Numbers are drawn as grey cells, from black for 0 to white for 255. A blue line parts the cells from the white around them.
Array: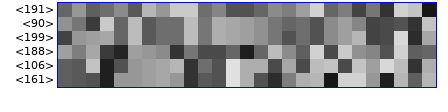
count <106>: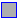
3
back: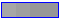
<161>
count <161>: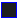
2
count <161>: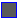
2

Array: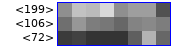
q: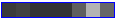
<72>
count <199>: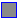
0
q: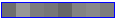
<106>
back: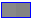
<106>
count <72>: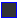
3
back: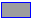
<199>

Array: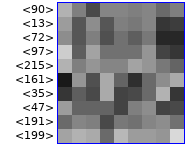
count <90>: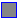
3
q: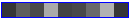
<35>
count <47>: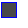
1
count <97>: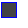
1

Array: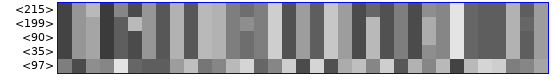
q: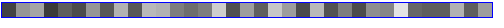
<35>
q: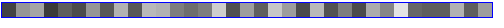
<90>

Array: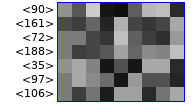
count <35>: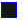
2
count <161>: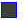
1
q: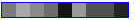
<97>
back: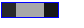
<35>

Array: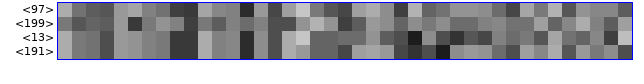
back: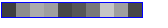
<97>
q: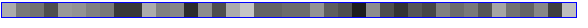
<13>
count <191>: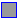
5
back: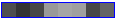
<191>
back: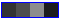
<13>

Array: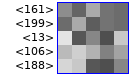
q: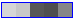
<188>
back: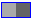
<161>
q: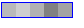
<106>
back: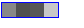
<188>

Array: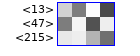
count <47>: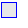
0
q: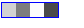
<13>
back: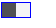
<47>
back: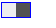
<47>
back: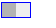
<215>
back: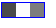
<13>

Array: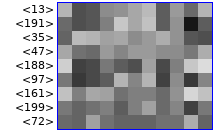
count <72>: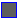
0
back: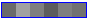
<199>

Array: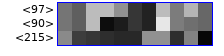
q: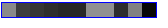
<215>
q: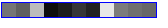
<90>
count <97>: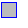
3
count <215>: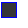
1
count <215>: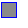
1

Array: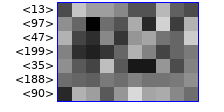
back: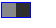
<47>
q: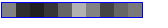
<199>
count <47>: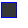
1

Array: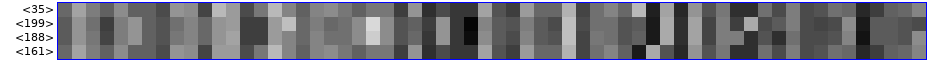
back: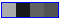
<188>
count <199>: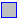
2
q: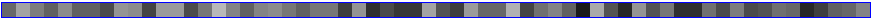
<161>
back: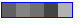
<161>
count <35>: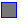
5
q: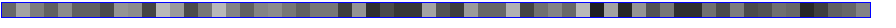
<35>

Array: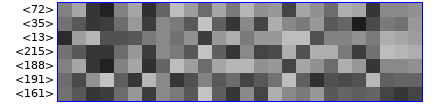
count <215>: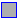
4
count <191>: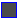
2

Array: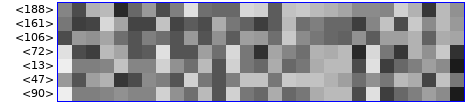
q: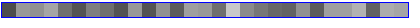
<106>
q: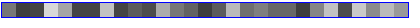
<161>
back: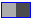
<161>
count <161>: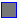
2

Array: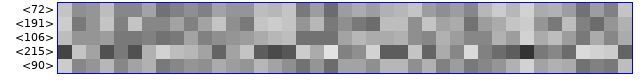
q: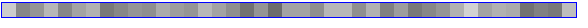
<90>
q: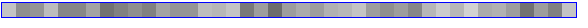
<72>
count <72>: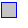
4

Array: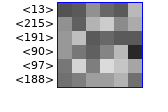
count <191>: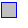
1
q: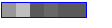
<191>
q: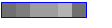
<188>
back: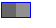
<13>

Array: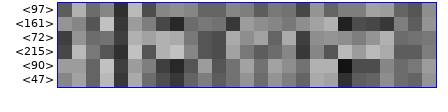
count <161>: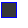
3
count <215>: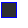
1

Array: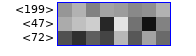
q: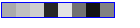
<47>
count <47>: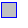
1

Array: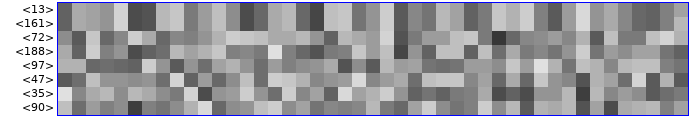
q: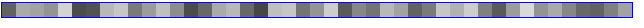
<13>

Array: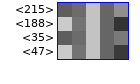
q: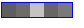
<35>
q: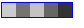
<188>
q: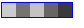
<47>
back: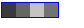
<47>

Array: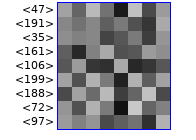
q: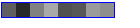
<161>
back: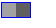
<199>

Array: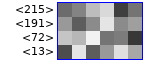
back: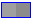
<191>
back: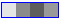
<191>
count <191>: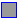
1
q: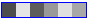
<13>

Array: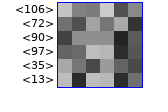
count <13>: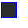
2
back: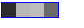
<97>
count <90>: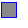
0

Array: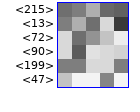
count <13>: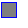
1
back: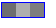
<13>
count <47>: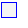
3
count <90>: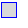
2
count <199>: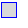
2

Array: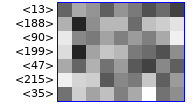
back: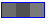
<13>
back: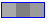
<90>
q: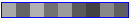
<47>
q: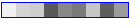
<215>

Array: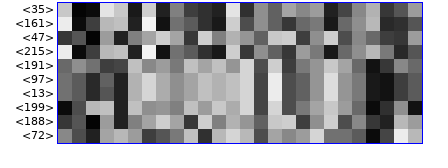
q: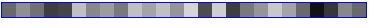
<191>
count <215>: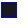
2
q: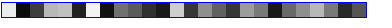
<215>

